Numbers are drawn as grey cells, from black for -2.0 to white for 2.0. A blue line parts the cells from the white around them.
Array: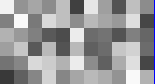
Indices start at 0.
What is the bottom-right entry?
0.8
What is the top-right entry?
0.2
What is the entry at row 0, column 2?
0.6
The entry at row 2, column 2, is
0.0
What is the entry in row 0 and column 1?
0.3
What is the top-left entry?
1.8
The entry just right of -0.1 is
1.4
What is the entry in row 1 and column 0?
0.0
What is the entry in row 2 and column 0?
0.8
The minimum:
-1.1

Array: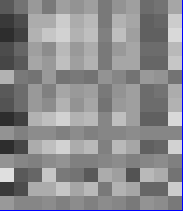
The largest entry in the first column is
1.5
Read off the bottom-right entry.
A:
-0.1
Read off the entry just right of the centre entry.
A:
-0.2
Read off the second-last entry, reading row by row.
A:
0.2
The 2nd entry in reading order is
-0.2
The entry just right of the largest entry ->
-0.6
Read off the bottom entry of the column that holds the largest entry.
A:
0.4
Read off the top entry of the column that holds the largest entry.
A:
-0.6
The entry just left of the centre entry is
0.3
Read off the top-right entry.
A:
0.6
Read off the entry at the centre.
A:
0.6
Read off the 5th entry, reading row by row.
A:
0.5
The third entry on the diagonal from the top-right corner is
-0.5
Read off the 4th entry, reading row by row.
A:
-0.1
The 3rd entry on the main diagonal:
0.8

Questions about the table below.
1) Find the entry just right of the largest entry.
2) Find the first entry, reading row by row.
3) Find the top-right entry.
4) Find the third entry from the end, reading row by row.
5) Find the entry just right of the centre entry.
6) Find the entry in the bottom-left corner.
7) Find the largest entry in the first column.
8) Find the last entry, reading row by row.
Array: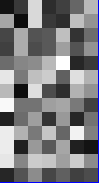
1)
-1.4
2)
-1.7
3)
0.9
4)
-0.5
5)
-1.3
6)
-1.4
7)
1.9
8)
-0.8

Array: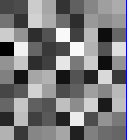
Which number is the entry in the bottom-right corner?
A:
-0.4
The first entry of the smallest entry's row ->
-2.0
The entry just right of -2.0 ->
1.8
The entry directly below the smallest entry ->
0.3
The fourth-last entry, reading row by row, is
-1.5
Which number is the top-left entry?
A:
-0.9
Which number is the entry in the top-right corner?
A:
0.7
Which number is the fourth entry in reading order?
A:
0.6
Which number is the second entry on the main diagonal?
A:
-1.2
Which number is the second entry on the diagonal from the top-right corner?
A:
0.2
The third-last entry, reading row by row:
0.0
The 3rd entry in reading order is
1.2
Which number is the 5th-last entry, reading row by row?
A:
0.6
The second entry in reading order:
-0.8
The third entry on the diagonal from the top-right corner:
0.9
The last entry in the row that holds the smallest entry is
1.5
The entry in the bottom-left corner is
0.8

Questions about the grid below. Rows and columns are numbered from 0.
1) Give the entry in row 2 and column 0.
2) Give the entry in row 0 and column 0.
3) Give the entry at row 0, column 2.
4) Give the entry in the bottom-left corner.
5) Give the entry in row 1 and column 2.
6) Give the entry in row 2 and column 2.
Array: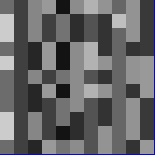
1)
1.2
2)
-0.3
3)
0.1
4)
-0.3
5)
0.1
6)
0.1

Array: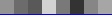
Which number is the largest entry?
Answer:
1.3
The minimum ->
-1.2
